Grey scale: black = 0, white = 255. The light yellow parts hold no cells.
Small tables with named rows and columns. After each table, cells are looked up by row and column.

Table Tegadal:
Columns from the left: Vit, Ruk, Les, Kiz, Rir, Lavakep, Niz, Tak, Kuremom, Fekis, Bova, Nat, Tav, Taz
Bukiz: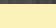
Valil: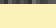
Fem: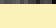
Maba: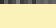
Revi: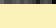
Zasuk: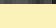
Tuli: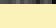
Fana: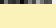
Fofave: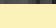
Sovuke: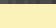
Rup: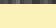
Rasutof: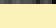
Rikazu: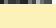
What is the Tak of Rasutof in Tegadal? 78
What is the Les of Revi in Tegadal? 71
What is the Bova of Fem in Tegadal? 69
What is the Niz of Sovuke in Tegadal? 78
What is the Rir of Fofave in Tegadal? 80
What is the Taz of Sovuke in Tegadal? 60
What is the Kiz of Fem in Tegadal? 88
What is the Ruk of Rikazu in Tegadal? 117

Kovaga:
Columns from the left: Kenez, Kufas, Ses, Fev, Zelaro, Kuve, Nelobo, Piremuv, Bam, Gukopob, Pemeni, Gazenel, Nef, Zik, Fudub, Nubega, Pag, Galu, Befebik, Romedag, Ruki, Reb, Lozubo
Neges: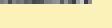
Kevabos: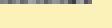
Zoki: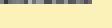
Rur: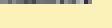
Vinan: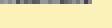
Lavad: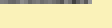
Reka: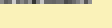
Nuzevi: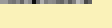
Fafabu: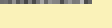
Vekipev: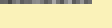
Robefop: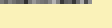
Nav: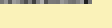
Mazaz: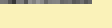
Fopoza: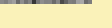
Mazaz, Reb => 88
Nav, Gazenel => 81
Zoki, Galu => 85
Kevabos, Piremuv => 164
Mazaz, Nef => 127
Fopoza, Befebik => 122
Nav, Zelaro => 143
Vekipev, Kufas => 104
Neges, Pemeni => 86
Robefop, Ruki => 167
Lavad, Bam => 117
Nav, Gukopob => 131
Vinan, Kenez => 143
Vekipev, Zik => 166
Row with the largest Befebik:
Vinan

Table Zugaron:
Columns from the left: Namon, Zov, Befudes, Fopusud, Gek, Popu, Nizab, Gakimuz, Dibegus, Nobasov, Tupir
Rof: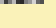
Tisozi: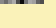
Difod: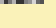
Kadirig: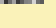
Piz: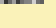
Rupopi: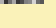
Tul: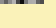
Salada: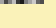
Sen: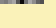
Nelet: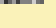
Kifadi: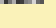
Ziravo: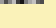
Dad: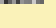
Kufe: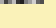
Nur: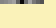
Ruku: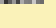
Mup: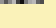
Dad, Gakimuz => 126
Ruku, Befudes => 95
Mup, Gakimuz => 170
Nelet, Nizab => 129
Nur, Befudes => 149
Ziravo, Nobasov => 99
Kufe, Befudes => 126
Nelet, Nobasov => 114
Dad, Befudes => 99

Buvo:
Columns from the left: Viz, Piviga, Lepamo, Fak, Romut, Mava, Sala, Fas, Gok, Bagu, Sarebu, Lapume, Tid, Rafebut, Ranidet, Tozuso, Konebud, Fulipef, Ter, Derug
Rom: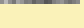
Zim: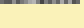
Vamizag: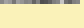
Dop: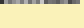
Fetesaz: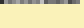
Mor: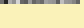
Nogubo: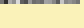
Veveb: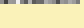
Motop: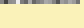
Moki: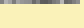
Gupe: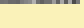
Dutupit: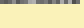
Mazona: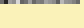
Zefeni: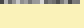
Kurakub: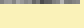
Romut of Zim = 91
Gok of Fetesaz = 145
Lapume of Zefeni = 100
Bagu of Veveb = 109
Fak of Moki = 124
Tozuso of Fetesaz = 123
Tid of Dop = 117
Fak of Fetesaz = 140
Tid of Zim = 95

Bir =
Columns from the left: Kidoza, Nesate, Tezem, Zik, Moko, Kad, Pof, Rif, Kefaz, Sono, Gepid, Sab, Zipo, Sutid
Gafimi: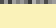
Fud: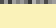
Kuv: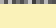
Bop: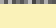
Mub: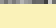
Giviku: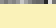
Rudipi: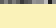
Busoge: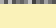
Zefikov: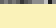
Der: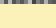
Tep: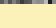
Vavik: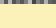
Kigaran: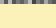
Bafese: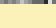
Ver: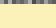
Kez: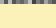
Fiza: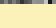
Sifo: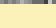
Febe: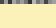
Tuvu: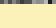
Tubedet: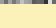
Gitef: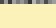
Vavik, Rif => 189
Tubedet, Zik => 119
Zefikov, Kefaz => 141
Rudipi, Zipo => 32
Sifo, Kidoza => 142
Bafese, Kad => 194
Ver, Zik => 91
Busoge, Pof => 134
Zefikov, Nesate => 128
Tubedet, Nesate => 110
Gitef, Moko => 124
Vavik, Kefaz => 69
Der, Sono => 128
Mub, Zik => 122
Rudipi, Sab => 189
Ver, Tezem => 174
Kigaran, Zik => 85
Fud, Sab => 74
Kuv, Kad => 80
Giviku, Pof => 161

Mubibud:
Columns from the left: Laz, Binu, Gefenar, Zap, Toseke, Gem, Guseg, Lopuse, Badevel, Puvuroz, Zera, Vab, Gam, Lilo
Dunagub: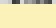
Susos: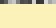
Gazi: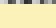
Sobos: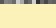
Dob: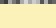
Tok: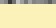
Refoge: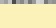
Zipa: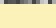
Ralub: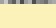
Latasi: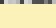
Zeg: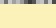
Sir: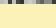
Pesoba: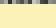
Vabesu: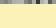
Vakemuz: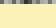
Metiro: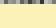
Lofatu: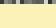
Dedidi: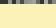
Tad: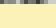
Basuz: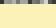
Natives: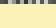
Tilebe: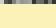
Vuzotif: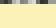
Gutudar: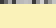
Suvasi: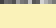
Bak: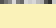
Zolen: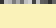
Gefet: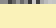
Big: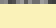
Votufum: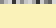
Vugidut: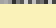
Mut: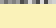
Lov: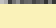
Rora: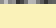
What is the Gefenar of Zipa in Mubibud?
85
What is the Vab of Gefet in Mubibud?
187
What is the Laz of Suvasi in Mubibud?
66
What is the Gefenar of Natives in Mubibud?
196
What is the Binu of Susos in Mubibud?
96
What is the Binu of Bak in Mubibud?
116

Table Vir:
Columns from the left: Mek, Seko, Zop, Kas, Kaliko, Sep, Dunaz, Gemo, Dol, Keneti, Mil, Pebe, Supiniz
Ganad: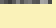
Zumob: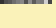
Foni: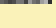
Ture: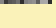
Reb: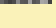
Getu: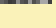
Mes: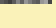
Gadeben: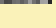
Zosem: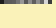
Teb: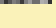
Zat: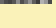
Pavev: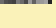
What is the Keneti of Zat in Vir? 61
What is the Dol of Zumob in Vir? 91
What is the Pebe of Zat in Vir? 152
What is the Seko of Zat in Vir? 76
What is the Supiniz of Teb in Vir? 52
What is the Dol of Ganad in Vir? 89
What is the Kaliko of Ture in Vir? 112
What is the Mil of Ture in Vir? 167
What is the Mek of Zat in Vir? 104
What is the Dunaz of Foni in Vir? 68
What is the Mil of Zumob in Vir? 121
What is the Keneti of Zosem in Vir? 142
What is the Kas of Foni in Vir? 78
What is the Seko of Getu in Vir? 83
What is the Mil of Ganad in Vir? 165
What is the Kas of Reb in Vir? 75
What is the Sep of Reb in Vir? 89
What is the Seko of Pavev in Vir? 79
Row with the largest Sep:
Zosem

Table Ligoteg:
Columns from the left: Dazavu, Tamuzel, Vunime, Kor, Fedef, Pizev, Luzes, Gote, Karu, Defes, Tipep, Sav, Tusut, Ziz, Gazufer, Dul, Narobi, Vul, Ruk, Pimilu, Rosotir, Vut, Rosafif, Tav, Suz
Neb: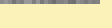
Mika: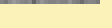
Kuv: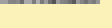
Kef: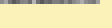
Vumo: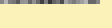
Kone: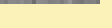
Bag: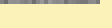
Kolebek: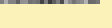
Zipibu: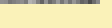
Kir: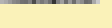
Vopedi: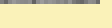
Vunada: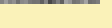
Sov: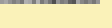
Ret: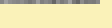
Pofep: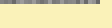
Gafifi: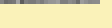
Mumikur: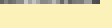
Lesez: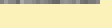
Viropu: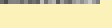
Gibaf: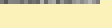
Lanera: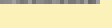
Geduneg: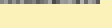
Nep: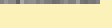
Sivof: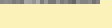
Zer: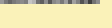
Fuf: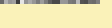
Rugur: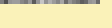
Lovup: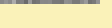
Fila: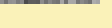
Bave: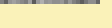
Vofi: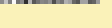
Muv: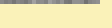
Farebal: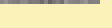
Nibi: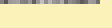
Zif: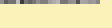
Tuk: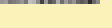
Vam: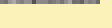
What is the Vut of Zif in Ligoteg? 163
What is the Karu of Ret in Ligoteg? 129
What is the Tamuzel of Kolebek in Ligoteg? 174
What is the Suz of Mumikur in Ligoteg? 76
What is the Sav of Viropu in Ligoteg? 113
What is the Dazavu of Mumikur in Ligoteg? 99
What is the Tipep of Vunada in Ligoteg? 96
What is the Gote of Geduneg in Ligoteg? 112
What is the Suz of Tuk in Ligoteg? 138
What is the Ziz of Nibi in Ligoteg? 151
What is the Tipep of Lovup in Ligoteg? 136
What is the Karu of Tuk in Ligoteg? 182
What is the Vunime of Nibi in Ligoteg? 153
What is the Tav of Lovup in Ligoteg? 121
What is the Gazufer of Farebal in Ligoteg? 128

